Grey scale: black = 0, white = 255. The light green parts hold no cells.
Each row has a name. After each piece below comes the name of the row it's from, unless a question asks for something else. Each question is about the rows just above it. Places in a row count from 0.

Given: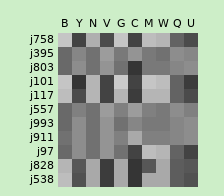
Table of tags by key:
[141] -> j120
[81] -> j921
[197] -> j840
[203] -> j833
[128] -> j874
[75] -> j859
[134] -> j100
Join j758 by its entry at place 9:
j859
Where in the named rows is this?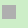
j758, 2
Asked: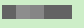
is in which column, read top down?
Q
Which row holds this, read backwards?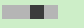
j117
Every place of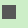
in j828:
1 6 9

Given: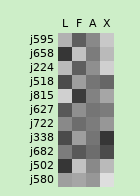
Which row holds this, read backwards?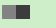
j815
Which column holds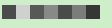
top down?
L
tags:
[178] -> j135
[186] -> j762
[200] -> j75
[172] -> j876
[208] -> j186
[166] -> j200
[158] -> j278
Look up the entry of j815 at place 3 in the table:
j200

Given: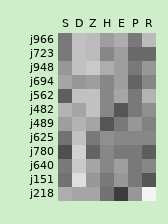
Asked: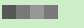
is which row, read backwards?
j151
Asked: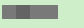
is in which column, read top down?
P
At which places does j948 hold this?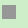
0 6
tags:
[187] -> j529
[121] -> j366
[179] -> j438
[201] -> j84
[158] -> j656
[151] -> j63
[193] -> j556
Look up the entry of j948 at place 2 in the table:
j84
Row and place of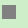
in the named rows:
j489, 6
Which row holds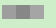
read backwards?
j640
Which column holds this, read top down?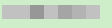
D

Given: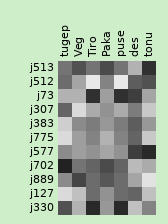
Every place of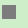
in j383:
2 4
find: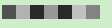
j330
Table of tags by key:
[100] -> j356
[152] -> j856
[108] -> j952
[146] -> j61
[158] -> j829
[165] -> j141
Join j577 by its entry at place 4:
j61

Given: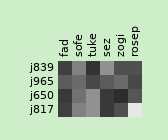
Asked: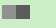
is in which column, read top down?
sez
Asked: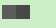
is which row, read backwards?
j965
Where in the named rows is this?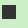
j839, 2
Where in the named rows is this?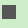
j650, 5
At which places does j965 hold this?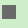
1 4
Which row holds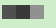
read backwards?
j817

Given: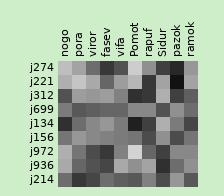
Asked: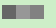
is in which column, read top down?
fasev
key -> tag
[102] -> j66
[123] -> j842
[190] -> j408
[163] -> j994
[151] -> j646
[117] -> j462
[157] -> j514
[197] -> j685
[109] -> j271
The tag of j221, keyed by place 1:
j685
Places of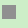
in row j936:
5 9
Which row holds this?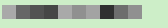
j936

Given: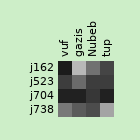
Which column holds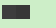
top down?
Nubeb
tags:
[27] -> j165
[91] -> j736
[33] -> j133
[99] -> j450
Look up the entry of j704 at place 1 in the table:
j133
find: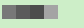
j738
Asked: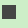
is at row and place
j162, 3
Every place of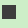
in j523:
0 2 3
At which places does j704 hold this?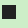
0 1 3

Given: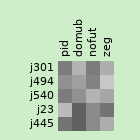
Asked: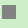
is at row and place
j494, 2
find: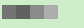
j445
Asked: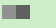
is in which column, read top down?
domub
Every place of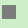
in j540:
0
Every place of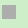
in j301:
3

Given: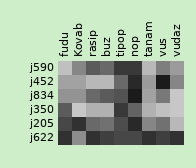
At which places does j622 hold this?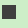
3 7
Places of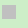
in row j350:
7

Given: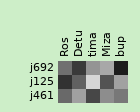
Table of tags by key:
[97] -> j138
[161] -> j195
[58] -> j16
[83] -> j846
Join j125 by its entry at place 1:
j138
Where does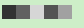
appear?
j125
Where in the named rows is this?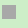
j692, 3
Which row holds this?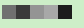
j692
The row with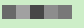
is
j461

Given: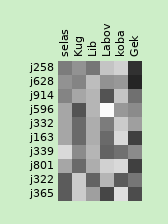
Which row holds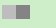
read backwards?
j628
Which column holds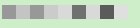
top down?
koba
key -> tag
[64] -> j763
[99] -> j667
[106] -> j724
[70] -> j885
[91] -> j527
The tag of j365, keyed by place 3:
j885
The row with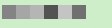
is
j914
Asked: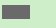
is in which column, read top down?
Kug
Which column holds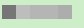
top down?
Lib

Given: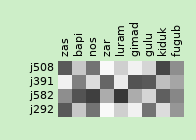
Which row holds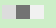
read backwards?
j292

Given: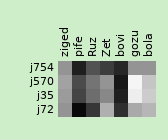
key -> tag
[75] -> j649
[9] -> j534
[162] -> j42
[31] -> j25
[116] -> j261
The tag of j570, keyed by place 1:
j649
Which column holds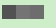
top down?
Ruz
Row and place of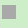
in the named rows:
j72, 5
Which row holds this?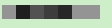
j754

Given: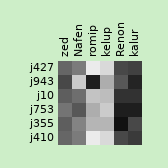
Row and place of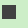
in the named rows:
j427, 5
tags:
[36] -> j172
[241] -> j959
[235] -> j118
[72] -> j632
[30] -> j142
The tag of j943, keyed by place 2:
j142
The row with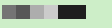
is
j753
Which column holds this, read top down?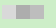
kelup
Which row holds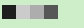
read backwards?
j753

